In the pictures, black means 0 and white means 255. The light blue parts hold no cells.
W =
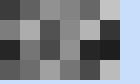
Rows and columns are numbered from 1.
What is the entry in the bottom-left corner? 90
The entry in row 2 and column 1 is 125
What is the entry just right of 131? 103
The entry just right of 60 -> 97
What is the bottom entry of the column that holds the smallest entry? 187
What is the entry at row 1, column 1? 60
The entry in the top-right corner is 195

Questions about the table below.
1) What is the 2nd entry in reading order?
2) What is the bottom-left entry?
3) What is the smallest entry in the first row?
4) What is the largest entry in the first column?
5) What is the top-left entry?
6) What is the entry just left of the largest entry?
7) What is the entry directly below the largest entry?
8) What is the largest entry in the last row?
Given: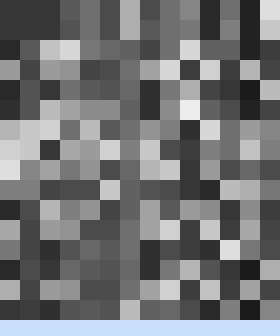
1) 54
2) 54
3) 34
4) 222
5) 54
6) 140
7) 48
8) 187

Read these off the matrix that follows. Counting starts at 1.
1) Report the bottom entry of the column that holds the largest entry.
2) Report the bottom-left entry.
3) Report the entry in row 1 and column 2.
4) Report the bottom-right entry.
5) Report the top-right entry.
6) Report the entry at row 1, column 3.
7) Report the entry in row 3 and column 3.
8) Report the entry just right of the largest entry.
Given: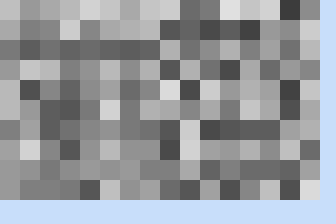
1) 80
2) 153
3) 153
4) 218
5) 140
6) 169
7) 113
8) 197
